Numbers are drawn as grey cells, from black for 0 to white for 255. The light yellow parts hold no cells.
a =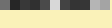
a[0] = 111
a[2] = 56
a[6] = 67

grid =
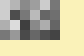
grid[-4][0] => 206
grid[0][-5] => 181
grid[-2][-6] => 175
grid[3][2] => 74
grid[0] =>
[206, 181, 138, 158, 204, 119]
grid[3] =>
[120, 152, 74, 103, 80, 68]

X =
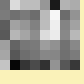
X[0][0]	119
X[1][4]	186
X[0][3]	189
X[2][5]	238
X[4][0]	159
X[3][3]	141
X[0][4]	151
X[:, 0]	[119, 123, 93, 89, 159, 166, 196]
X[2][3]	129
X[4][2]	119
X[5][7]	123
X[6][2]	53
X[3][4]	220
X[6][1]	6
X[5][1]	87
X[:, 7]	[172, 147, 162, 184, 136, 123, 56]
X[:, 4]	[151, 186, 188, 220, 157, 135, 49]
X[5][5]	134
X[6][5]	147

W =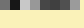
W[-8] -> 113
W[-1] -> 155
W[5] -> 64

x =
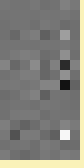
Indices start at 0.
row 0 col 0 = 118
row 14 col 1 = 116
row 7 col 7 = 111
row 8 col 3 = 120
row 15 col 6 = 124
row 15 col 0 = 123
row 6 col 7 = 129
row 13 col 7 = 113
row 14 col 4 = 122
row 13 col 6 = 247
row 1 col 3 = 115
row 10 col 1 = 116
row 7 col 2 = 125
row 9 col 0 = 109
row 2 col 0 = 113
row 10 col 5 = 117
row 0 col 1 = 115
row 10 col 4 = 119
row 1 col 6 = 118
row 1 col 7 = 114
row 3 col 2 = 120
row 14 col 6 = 107
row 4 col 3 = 115
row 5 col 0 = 116
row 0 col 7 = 120
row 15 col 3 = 111
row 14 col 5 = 118
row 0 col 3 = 119
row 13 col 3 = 122
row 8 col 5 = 132
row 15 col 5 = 115
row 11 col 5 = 116
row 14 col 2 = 117
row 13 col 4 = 108
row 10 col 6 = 114

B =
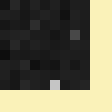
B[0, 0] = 19
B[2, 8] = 28
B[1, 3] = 29
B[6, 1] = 30
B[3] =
[31, 34, 36, 28, 28, 21, 27, 72, 28]
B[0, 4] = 25
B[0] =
[19, 39, 24, 34, 25, 32, 22, 30, 30]
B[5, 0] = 13
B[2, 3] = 45
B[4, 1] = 39
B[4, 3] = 33
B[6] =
[32, 30, 39, 16, 23, 20, 31, 23, 30]
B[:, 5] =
[32, 29, 30, 21, 25, 28, 20, 27, 197]
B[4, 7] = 33
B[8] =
[28, 23, 39, 32, 29, 197, 27, 32, 36]
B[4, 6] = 27
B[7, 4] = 29

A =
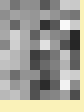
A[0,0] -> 162
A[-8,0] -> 162
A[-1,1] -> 193
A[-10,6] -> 204
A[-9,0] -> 142
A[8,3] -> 78
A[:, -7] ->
[116, 162, 102, 210, 207, 183, 186, 110, 151, 193]
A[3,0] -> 168
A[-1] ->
[184, 193, 164, 81, 127, 133, 160, 77]
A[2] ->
[162, 102, 163, 150, 48, 87, 249, 203]
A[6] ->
[193, 186, 162, 72, 106, 128, 178, 92]
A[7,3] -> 144
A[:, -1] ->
[201, 118, 203, 40, 38, 96, 92, 205, 139, 77]
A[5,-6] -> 164
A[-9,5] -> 148
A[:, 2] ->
[143, 155, 163, 174, 171, 164, 162, 147, 167, 164]
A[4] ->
[134, 207, 171, 142, 224, 157, 80, 38]
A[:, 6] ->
[204, 130, 249, 128, 80, 198, 178, 216, 242, 160]

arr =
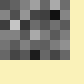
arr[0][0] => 82
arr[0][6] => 109
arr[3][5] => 90
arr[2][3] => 108
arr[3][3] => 169
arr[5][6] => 103
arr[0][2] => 128
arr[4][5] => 124
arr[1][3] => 68
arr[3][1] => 130
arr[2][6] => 90
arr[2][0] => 61
